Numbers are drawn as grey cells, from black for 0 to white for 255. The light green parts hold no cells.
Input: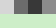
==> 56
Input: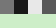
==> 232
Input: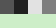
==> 226
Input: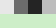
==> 36
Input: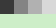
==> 177
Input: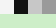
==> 199
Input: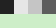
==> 197
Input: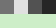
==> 82
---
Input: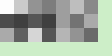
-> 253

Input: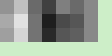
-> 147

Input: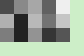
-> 75

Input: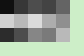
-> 16

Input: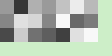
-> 154

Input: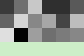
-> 58

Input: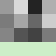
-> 154

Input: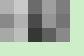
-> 177

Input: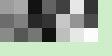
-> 157
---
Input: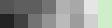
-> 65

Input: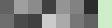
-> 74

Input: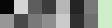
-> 72

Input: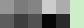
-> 62

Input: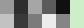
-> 57

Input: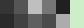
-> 65

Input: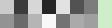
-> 106
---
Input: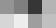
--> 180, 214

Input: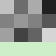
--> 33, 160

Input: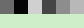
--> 184, 107

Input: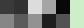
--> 8, 134

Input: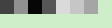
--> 165, 65

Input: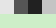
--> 196, 229

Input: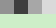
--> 218, 146
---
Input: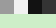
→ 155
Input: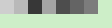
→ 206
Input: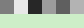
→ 125
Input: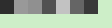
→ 45
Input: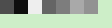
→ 77
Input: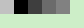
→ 193
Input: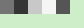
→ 116
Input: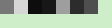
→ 119
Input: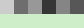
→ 204
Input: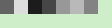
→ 99
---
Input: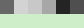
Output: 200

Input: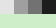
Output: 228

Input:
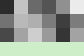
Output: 206

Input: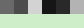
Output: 211

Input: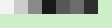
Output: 25

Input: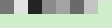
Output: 140
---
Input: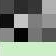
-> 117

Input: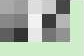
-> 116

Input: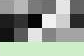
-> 164

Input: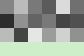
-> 209

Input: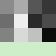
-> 193

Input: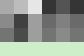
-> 138
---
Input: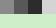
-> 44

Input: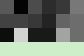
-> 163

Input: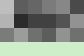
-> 146

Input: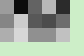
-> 144

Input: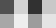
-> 156

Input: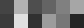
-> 119

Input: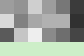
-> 110
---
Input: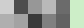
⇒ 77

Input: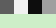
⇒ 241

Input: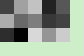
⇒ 161

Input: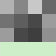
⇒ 134

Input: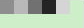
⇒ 184

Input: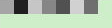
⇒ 31

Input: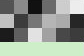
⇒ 138

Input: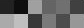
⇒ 14

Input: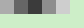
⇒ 102
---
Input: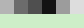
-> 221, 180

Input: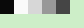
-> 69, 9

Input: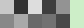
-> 147, 136

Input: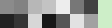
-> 65, 34

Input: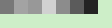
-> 35, 120

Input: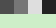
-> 34, 77

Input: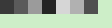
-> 79, 57

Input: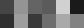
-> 26, 47

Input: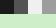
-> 157, 26
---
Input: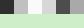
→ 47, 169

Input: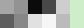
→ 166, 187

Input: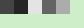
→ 68, 172

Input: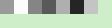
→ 154, 196

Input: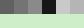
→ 97, 181

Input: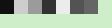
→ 16, 101
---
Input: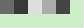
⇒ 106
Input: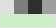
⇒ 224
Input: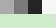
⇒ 171
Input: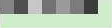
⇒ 132
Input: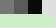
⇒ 119
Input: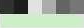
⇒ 49
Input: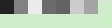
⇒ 34
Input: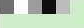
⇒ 112
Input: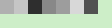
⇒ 176
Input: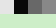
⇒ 229
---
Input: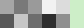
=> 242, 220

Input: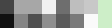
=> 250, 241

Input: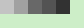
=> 195, 161

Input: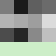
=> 219, 191

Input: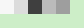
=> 247, 220

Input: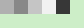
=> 241, 197
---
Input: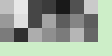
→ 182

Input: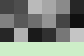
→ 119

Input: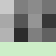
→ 127

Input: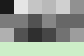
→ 114

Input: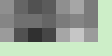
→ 198

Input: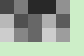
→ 205
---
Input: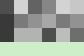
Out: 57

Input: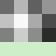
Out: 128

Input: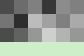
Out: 75

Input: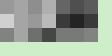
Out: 130

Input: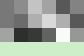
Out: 163

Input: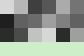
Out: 43

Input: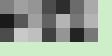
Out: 76

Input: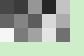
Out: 246
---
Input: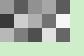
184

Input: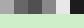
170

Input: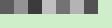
93

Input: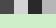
73

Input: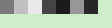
121

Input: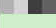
178
